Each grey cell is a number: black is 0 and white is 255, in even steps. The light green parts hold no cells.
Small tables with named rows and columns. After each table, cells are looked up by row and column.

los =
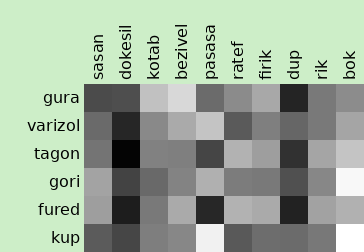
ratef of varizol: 90
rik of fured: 162
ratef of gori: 124
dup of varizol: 102
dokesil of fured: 29
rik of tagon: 165
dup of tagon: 49
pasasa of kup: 241
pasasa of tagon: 69
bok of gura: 140
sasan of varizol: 106
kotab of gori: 105
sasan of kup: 91
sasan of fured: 158
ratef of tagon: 178
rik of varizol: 121
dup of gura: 36
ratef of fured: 178
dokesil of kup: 70

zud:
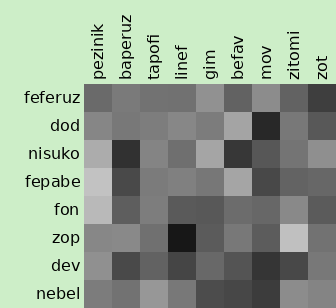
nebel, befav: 71
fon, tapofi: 125
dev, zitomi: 72
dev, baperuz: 73
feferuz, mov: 140
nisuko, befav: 55
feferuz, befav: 98
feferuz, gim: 145
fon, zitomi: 137
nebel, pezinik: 124
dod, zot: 88
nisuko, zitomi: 116
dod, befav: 164
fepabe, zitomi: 99
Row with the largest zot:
nisuko

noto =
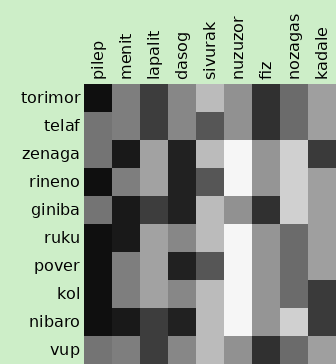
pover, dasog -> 33
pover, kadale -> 159
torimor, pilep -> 15
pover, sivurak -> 86
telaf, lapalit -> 61
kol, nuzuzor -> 246
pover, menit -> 126
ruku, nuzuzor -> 246
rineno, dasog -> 33
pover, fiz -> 149
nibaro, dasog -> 33
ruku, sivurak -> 187
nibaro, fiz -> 149
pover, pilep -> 15
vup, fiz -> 48
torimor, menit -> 126
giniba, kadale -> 159
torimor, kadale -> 159

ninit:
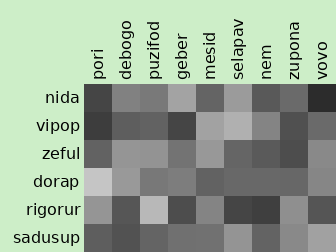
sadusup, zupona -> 137
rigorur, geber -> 77
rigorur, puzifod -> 184
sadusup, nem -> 99
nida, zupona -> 106
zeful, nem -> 90
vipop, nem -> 132
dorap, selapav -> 104
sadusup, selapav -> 148
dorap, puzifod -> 120
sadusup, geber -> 112
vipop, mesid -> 162
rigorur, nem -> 63
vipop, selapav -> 176

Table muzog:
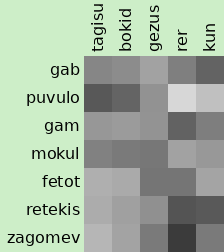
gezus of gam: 147
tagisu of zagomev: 182
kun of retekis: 89
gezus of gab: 162
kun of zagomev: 122
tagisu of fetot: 175
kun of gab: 99
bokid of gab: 140
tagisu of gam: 151
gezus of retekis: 144
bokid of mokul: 122

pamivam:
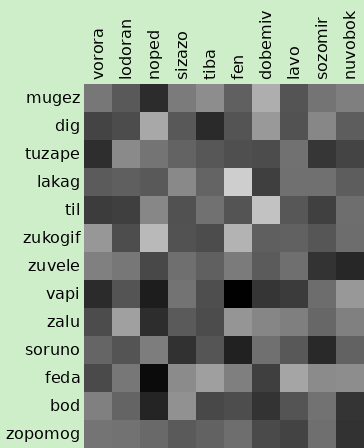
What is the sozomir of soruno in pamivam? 41
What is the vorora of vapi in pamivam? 43
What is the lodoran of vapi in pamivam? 84
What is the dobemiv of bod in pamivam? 51
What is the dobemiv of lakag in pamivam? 63
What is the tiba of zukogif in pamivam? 76
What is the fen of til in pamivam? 84
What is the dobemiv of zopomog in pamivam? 74
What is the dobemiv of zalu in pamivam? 134
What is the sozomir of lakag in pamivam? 112
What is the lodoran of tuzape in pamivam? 138
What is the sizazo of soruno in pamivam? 49
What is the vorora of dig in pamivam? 68
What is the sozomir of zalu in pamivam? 103
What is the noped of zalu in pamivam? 45
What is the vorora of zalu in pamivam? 76
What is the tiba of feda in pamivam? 159
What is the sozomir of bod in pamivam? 114
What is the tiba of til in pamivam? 113
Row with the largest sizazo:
bod

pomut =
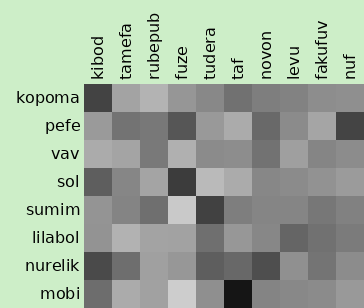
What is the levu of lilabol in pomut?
101
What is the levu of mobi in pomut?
136
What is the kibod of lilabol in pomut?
147
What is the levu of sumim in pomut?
133
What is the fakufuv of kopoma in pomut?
141
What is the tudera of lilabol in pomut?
111
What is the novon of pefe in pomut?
105
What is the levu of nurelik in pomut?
144
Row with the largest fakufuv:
pefe

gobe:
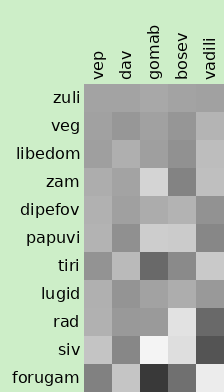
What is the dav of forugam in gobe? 197
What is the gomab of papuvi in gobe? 205
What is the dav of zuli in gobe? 163
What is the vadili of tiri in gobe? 201
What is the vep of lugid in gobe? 176
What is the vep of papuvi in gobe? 179
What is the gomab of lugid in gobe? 162
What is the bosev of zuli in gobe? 163
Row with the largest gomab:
siv

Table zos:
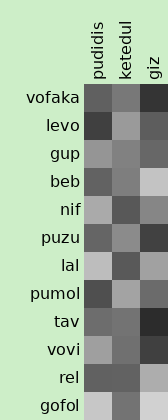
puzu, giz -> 65
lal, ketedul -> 89
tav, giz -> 44
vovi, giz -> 64
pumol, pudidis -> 79
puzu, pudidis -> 101
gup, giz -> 103
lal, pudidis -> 189
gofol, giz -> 209
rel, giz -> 173
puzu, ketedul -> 139
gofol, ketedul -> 115
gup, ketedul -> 129
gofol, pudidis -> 199
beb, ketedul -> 126
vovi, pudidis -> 159
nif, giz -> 134
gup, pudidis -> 149
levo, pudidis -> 64

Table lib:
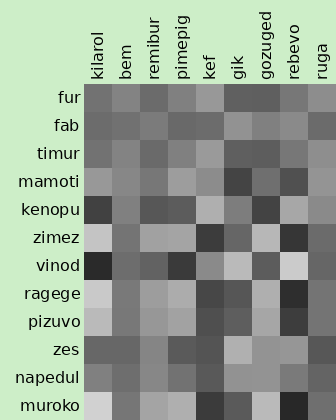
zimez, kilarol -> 196
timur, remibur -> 106
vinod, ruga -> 102
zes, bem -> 103
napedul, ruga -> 100
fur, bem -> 131
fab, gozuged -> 128
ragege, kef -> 71
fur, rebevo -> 119
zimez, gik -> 102
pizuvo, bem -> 120
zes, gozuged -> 147
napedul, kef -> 89
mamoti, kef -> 140
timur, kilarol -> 114

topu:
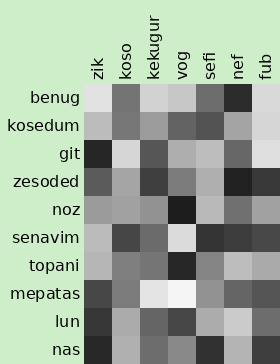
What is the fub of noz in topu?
161
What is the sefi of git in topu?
189
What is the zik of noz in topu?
155
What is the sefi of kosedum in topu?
83
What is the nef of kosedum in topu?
164
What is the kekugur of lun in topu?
101
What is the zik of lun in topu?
55
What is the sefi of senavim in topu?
52
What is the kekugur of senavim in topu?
107
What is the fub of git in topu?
222
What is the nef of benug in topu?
44
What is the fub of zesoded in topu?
57
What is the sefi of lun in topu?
172

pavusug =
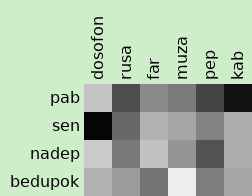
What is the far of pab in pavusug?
137
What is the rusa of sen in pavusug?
104
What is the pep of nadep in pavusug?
82
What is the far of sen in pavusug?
179
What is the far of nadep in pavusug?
194
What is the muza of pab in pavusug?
122
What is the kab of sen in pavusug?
172
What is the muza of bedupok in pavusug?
238
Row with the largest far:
nadep

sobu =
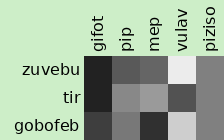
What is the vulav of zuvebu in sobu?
236
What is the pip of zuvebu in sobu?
89
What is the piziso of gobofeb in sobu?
128
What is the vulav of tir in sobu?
82
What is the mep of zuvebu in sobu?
101
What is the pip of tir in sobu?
136
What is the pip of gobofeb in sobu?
120
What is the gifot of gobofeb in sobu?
62
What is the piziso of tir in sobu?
128
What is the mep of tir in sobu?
154
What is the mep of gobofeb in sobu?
48
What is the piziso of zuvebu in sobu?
128
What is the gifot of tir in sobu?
34
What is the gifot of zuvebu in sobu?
34
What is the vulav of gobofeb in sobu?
206
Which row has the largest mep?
tir

